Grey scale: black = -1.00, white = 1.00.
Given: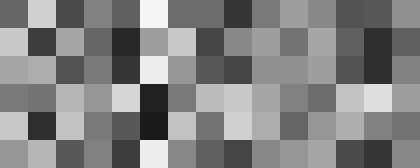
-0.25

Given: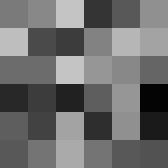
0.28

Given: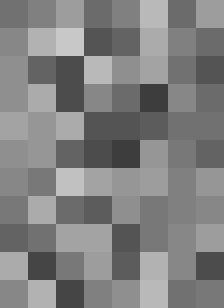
-0.16

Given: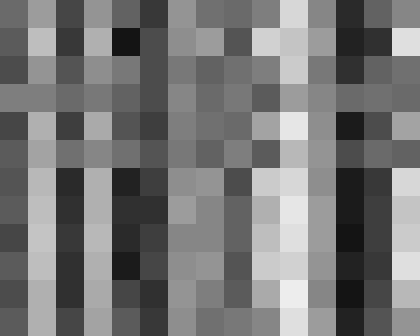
0.75

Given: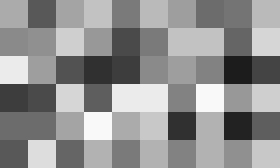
0.68
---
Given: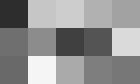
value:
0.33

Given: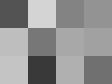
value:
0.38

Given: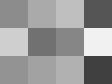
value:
0.39

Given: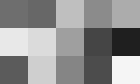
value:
0.04

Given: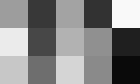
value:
0.67

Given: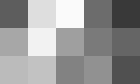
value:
0.02

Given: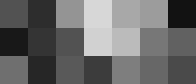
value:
-0.30
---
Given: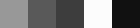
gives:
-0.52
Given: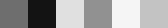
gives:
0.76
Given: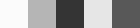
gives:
-0.59
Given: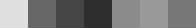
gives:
-0.46
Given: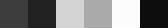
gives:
0.66
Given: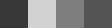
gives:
-0.01
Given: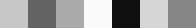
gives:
0.33
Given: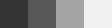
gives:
0.29
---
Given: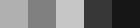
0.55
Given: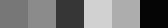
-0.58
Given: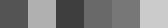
-0.51
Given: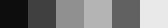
0.13
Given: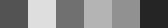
-0.12
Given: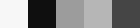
0.22
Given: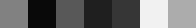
-0.31
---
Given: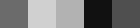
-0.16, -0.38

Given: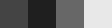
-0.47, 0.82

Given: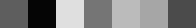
-0.26, -0.41

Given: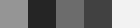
0.17, 0.90

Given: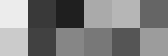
0.85, 0.22

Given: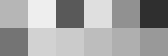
0.43, 0.20

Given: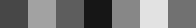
-0.44, -0.11

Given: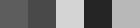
-0.27, 0.44

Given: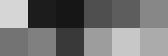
0.68, 0.34
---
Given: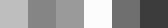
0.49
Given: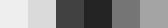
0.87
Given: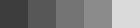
-0.52
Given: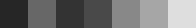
-0.70
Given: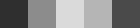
-0.63
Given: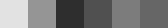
0.77
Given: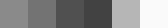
0.08
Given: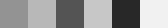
0.15
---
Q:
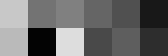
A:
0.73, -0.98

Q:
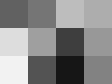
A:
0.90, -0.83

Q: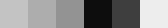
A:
0.86, -0.90

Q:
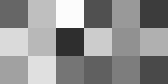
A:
0.98, -0.64

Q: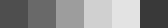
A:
0.78, -0.55

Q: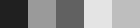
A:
0.79, -0.75

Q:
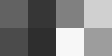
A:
0.94, -0.64
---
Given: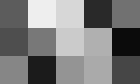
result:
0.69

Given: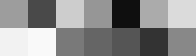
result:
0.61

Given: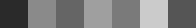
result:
-0.21

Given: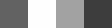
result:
0.27

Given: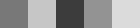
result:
-0.53

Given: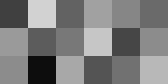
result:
-0.23

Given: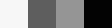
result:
0.17
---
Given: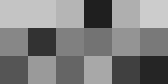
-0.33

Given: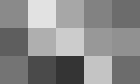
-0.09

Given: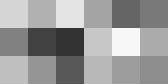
0.50

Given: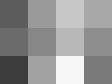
-0.53

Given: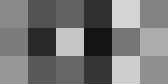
0.18

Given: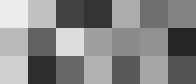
0.62

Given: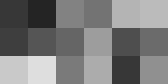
0.58
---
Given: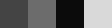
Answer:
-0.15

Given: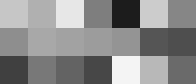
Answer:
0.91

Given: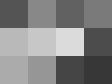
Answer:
0.18

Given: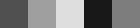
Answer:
0.74

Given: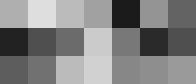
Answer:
0.06

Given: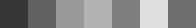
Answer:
-0.01

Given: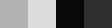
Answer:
0.73
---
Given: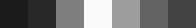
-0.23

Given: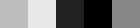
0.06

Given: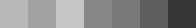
0.06

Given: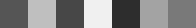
-0.05

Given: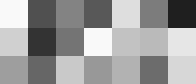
0.24

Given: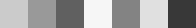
0.20

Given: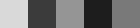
-0.05

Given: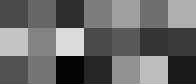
-0.19

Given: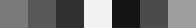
-0.31

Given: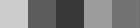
-0.10
